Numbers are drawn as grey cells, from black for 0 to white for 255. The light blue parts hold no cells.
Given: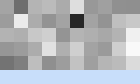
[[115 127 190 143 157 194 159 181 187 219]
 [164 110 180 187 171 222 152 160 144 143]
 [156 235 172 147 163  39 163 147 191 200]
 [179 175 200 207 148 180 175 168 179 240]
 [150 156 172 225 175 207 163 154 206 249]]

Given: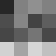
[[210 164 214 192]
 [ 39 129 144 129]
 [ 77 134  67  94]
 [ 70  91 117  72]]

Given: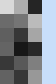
[[ 98  55 152]
 [217 173  37]
 [107 117 187]
 [ 95  55 166]
 [100  23  40]
 [ 56  89 127]]

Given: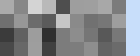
[[ 73 104 158  64 124 125 142  99 107]
 [171 135 212 185  78 158 159 168 123]
 [112 151 108  91 198 138 113 119 158]
 [ 59  97 157  47 124 141 118  88 120]]

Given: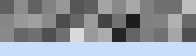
[[137 102 112  80 111 217 153 172  37 100 126 113 166  79]
 [ 97 140  98 130 152  85  95 164 136 168 127 112 111 190]
 [134 152 159 138  76 102 155  67 114  29 129 131 177 105]]

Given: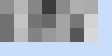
[[113 187 131 153 164  86 216]
 [145 183 134  60 139 175 171]
 [114 195 116 105 164 120 210]]

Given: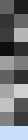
[[129  57]
 [ 98  28]
 [ 51 103]
 [ 59 182]
 [ 14  48]
 [160 124]
 [ 97  48]
 [167 208]
 [194  83]]
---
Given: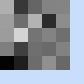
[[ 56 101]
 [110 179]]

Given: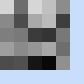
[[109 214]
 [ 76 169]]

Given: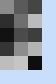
[[ 90  69]
 [111 187]]

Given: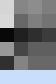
[[134 141]
 [104 127]]

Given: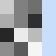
[[128 111]
 [128  47]]

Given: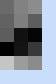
[[130 140]
 [126  93]]

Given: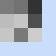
[[114  50]
 [197  78]]

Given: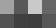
[[ 88 201]
 [ 64  62]]

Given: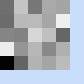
[[196 119]
 [185 186]]
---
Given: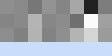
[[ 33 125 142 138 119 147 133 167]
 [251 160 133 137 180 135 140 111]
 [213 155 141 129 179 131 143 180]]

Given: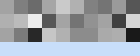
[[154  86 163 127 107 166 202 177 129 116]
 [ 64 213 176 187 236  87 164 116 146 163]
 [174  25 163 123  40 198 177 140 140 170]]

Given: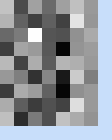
[[192 153 194  75 161 106 160]
 [228 150 179  98  64  96  65]
 [145 170 105 123 254  85  81]
 [148 156  62 164 154  88   6]
 [175 153 185  67 173  92 181]
 [203 126 152 127  50 134  25]
 [144 153  60 171 156  97   6]
 [222 153 172  94  60  81  66]
 [171 147 191  44 122  79 193]]

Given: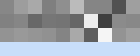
[[ 81 159 135 157 169 127 143 187 133 133]
 [139 136 129 134 104 118 116 102 237  63]
 [147 159 147 153 149 145 132 169  94 245]]

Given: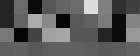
[[ 48  64  35 107  10  87 100 107 221 128]
 [ 11 132  36  99 171 137   6  89  98 123]
 [ 10 152 120   4  67 161 166  86  85  35]
 [ 91  98  95  97  89  95  97  97  93  88]]

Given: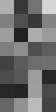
[[114 213 176  56]
 [ 56 131 128  80]
 [173 155 157  33]
 [ 79  95 126 140]
 [108 111  66  92]
 [156  40  76  88]
 [158  73  39  37]
 [187  67 102 144]]

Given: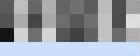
[[ 78 160  91 190 103 174  99 113  92 187]
 [ 76 222  83 170  69 168 109  88 112 193]
 [105 174  20 209 110 210  84  65  97 193]]

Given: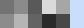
[[218 166 115 139  89]
 [ 42  72 140 181  99]]
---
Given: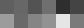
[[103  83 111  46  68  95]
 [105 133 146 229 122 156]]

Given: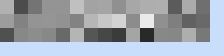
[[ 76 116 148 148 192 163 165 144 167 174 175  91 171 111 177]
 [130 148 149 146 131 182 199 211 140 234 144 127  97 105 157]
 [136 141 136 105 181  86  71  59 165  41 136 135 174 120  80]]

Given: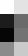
[[227 254]
 [106  28]
 [115   6]
 [202 139]]

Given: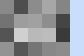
[[ 78 140 167 133 137]
 [157 161 142  69 115]
 [208 185 188  58  84]
 [ 86 117 136 140 147]]

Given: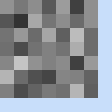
[[120 141  89 156  64 143 146]
 [ 51 168 117 141 107 143  85]
 [152 107 166  95 188 108 115]
 [ 76 114 129 115 173 108 111]
 [196 145 129 139  64 153 134]
 [108  80  69 133 129  99 180]
 [ 76  99 121 112 181  95 127]]

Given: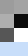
[[163 156]
 [ 11 174]
 [255  86]]
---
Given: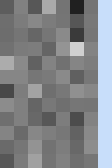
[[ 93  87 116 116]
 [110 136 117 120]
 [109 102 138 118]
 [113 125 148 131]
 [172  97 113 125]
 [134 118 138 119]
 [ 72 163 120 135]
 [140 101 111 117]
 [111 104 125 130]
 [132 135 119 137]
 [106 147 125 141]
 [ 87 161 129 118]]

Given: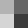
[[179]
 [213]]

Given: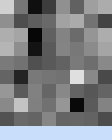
[[208  15 144 159]
 [143  94 162 115]
 [174   6 131 149]
 [181  19 132 139]
 [122  80  98 110]
 [100 121 114 137]
 [151 129 136  87]
 [137 128 150  90]
 [ 82 100 100  99]]

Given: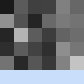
[[ 26  64 128]
 [145  36 122]
 [ 37  92  99]
 [ 46  66 142]
 [115  86 130]]

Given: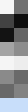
[[246]
 [ 66]
 [ 19]
 [164]
 [245]
 [138]
 [104]]

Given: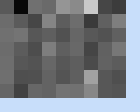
[[ 89 112 149 201  60]
 [108  70  93  58 126]
 [112  87  81  88  96]
 [108  77  95  69 119]
 [110  83  87  75  92]
 [111  80  84 161  79]
 [101 103 115 135  84]]

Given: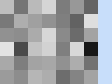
[[190 186 124 100]
 [121 160 127 222]
 [145 171 138 163]
 [227 195 127  23]
 [169 163 145 114]
 [155 182 109 163]]

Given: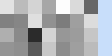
[[226 212 253 103]
 [129 223 124 220]
 [175  43 151 198]
 [148  89 140 187]]

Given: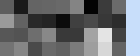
[[ 94 100 105   3 107]
 [154  41  11  74  44]
 [ 87 110  57 163  65]
 [115  74  97 158  99]]
